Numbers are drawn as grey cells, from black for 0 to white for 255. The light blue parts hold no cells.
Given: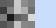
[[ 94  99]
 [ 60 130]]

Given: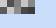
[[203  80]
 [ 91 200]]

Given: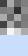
[[ 65 170]
 [124 131]]

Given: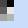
[[ 70   6]
 [ 95 231]]

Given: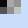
[[ 10 168]
 [ 84 144]]

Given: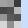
[[162 154]
 [ 70  79]]

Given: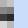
[[180 195]
 [134 124]]

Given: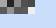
[[167  36]
 [ 89 146]]

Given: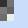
[[ 49 115]
 [121  97]]
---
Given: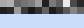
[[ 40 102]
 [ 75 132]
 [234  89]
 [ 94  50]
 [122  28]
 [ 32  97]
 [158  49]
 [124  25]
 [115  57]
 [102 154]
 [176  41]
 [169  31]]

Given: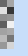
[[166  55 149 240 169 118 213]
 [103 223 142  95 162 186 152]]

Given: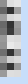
[[230 159 225 154 146 219 225 148 218 154 220]
 [223  49 217  51  59 223 233  51 208  53 222]
 [144 102 160 105 114 153 147 111 156 103 154]]

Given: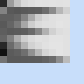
[[226 209 226 226 224 225 225 225 187]
 [225 183 226 228 221 227 228 228 141]
 [226 139 224 224 209 227 228 222 108]
 [225 109 219 223 177 223 225 213  98]
 [226  94 205 219 135 225 219 184  92]
 [222  92 170 205 106 219 210 145  91]
 [217  89 131 167  94 207 180 111  90]
 [195  86 101 122  91 174 138  96  89]
 [156  89  95 101  89 129 107  91  89]
 [ 42 131  95  89  94 101  40  17 115]]

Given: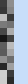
[[142 133  57 114 171  66 187 165 108 159  59  41]
 [ 62  55 190 122  72  21  94  91 144  39 206 205]]

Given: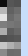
[[ 81 108 119 114 104  87 157 109]
 [ 86  97 106 119  93  83 176 107]
 [ 14 184 227 126 173  79 198 138]]

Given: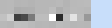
[[187 183 152 182]
 [186 185 187 183]
 [185 186 227 182]
 [180 182 190 185]
 [185 174  43 187]
 [183 189 255 181]
 [183 183 189 183]
 [183 183 189 182]
 [180 176 122 186]
 [182 175  74 190]
 [181 173  63 191]
 [185 185 208 182]
 [184 184 193 184]]
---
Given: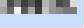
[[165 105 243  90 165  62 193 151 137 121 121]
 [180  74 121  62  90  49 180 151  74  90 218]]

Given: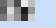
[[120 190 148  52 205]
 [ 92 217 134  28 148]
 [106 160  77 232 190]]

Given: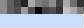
[[140  95  79 154  79   7  67  79  51 194 169 125]
 [140  95  67  35 169 125 111 140  67 169 111  51]]

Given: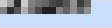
[[129  45  85 176 115  73  32  32 129 101 144 101 144]
 [203 160  45 203 129 115 101  73  61  85 144  61 101]]

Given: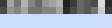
[[ 75 147 132 163 116 116 132 132 163  44  75 103  87 116 204  59]
 [ 59 163 116 178 132 103 147 163 178  30  59 103  87  75 218  44]]

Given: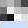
[[ 57  25 250 223]
 [114 237 197 184]
 [169 184 142  71]]
